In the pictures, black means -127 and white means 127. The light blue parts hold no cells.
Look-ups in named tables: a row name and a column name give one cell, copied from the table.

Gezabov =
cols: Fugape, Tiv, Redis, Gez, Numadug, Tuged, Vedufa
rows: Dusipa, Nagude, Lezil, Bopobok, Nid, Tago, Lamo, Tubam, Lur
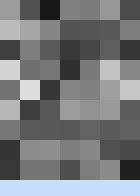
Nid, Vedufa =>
70
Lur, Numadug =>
-2
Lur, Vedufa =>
-95
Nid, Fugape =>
-13
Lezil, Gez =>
-71
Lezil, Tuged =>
-33
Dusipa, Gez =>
0
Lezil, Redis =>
-38
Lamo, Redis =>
-39
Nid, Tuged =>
31
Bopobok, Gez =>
-79
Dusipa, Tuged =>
22
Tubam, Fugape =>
-74

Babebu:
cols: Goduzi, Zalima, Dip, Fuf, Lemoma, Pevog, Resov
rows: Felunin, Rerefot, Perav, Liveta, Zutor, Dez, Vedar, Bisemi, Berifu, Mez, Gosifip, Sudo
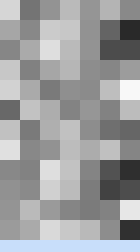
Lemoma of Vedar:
13
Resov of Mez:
-50
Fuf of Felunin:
58
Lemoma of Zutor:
11
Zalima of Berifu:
2
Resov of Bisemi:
5
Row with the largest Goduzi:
Bisemi

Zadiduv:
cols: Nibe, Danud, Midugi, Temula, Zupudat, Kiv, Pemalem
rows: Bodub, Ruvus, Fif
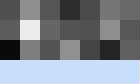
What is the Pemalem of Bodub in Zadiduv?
-22
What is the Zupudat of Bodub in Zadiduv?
-52
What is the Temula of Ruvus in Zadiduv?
-44
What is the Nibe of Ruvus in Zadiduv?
-35
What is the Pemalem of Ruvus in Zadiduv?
-40
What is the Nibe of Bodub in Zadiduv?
-47
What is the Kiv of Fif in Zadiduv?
-91
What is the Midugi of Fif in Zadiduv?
-44
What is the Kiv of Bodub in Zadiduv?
-9
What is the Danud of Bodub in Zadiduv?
15
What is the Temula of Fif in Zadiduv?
16
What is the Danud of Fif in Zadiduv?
-2
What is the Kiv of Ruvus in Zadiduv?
14
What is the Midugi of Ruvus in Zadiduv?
-26
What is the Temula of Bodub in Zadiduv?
-82
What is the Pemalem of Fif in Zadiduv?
-30
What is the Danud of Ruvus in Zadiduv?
108
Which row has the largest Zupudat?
Ruvus

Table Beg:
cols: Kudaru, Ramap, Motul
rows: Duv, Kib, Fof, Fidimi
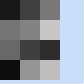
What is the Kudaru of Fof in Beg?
-23
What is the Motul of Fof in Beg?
-82
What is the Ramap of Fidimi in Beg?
21
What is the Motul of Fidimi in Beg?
62
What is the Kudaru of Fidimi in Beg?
-114
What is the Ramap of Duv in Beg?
-63

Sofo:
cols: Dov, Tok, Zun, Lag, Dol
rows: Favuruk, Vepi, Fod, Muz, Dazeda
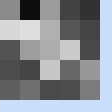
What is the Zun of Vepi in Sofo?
48
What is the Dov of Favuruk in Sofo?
10
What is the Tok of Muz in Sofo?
-58
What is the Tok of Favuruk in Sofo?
-113
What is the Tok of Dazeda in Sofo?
-16
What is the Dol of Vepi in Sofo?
-59
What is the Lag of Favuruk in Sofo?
-61
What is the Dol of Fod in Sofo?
-54
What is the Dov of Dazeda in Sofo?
-32
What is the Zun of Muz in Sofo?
71
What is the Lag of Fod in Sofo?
74

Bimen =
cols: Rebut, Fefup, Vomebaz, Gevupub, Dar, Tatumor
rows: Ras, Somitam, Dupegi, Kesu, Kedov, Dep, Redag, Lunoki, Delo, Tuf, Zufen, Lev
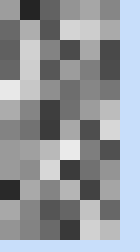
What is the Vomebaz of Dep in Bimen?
-65
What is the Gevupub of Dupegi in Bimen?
-52
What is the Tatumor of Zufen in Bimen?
-24
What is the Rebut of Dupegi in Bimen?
-31
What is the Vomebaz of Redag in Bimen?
-68
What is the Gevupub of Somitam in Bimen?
84
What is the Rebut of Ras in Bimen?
29
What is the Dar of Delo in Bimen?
-14
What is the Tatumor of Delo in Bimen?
20
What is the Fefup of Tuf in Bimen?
41
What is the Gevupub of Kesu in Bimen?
28
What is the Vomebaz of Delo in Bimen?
87
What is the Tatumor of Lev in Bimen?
59
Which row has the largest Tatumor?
Redag

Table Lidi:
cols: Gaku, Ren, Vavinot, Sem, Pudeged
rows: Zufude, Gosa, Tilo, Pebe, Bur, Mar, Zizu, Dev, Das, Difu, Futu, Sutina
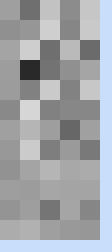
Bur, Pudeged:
71
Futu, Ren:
30
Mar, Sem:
7
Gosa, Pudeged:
73
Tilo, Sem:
58
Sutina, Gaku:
44
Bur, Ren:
1
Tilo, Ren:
78
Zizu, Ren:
53
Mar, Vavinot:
1
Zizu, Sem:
-24
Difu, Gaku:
30
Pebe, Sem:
16
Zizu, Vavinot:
30
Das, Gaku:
18
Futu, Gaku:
20
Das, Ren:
36
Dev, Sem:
26
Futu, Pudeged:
6
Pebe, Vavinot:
-12

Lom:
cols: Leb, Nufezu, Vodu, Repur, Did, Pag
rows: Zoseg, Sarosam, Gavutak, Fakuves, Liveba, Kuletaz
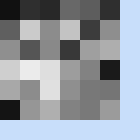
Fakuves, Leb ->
79
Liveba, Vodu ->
96
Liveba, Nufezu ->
12
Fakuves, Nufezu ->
107
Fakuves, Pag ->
-101
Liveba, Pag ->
-10
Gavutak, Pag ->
46
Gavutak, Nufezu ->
-42
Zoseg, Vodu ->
-87
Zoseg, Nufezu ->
-80
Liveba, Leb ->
40
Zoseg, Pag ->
-80
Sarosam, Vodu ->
12

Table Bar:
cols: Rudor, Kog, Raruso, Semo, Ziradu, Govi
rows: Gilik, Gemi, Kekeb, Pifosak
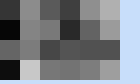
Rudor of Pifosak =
-114
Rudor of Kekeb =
-26
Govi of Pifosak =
30
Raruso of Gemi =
-6
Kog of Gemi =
4
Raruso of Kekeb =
-56
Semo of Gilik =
-64

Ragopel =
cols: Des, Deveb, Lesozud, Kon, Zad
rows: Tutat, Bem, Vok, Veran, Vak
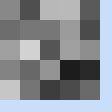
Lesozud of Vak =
-66
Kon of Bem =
27
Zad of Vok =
13
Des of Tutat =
8
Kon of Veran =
-99
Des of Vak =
70
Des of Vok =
31
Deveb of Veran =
-23
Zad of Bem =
-52
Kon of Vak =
-52
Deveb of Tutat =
-48
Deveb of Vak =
-10
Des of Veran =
3
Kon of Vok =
31
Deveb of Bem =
-8
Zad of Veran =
-86
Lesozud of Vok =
-42
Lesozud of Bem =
-8
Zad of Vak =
-21
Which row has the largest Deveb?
Vok

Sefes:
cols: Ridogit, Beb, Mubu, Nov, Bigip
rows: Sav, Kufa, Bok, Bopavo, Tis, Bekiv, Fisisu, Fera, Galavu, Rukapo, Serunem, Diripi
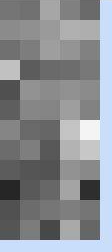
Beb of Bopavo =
-35
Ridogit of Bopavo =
65
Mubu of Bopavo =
-21
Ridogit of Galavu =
-35
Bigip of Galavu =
9
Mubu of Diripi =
-55
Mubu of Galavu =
-44
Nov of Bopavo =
-18
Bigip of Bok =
1
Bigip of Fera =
71
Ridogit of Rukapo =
-89
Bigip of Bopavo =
-7
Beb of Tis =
18
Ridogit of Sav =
-10
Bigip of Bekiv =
2
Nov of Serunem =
-1
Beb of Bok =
-2
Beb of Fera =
-1

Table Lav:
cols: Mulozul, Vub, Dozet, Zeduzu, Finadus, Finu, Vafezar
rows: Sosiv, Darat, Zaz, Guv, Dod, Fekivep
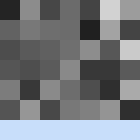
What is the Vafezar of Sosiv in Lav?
28
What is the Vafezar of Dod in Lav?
42
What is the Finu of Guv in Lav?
-71
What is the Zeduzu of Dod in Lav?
-18
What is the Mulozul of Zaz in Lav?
-50
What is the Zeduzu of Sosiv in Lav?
-20
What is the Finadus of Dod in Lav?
-49
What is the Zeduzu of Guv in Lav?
9
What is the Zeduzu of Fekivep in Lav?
-7
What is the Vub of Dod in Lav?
-71
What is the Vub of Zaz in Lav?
-37
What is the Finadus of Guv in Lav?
-71
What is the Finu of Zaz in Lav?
-40
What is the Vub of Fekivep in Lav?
22
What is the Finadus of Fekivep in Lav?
0
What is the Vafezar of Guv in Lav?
-37
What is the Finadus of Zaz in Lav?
13

